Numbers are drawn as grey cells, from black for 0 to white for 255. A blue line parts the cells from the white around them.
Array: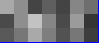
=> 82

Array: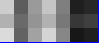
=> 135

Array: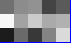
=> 56

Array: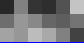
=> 169

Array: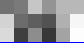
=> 55

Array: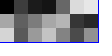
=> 131
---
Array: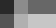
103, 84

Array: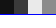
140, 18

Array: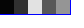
149, 5

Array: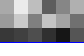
176, 56

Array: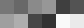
83, 159

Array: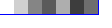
110, 255

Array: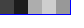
152, 65
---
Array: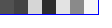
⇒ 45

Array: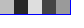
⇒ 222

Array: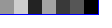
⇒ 164

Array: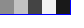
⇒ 68

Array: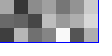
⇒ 189

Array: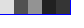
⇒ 147

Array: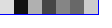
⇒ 69
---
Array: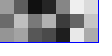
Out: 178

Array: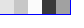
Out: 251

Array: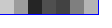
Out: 79

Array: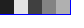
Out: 64

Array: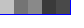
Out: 137

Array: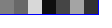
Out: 15

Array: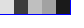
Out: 191
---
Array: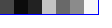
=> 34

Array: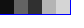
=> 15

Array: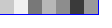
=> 120

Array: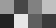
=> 192

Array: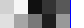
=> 224

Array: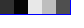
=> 48

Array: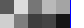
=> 207

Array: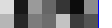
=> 124
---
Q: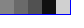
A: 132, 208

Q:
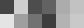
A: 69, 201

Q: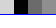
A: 213, 143

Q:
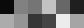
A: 10, 165

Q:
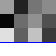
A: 159, 58

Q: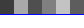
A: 60, 93

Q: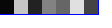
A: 7, 68
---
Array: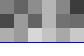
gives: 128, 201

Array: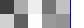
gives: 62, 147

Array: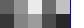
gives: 97, 40

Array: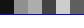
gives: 18, 95

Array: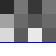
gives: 41, 92

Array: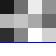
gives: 24, 209

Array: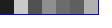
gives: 30, 177
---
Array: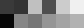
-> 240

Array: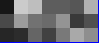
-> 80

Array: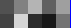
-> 159

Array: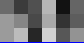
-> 93

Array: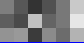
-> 230

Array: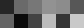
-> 87

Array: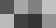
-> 193
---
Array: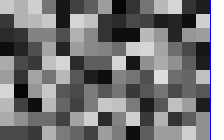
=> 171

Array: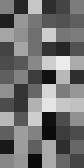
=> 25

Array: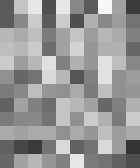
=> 97

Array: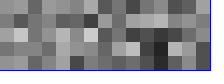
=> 117

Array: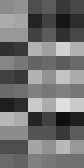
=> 77

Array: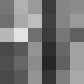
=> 80
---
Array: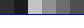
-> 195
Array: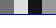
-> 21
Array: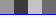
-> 195
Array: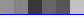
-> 56
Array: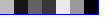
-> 99
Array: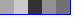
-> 50
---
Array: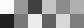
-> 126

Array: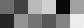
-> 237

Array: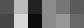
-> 105

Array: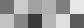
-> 93

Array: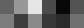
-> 112

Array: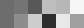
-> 159

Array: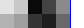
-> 104

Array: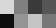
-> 120

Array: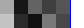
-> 71

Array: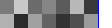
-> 155
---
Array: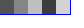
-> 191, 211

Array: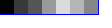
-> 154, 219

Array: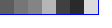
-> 182, 219

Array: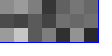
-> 67, 198

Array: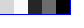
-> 38, 250

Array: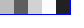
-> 210, 252
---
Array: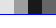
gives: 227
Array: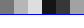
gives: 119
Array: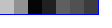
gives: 194
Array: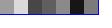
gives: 157
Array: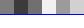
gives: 125
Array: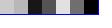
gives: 203
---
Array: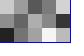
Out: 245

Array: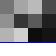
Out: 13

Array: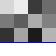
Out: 27

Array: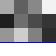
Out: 129

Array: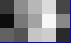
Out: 205

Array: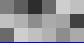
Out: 141
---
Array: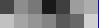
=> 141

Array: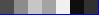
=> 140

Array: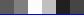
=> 127

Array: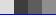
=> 61

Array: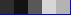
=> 18

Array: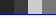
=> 60

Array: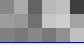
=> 170

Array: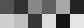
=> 49
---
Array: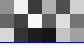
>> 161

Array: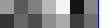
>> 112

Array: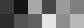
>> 184

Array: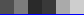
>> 206

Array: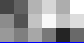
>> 105

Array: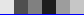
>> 198

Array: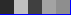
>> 142

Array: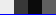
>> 95

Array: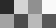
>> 88
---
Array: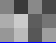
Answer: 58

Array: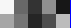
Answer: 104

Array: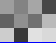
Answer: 131

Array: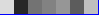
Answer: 39

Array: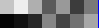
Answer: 238

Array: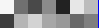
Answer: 112
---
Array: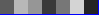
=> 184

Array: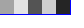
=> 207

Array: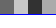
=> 171

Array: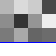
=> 218

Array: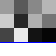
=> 204

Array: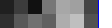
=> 173

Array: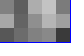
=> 181

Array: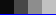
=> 141

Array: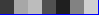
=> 188
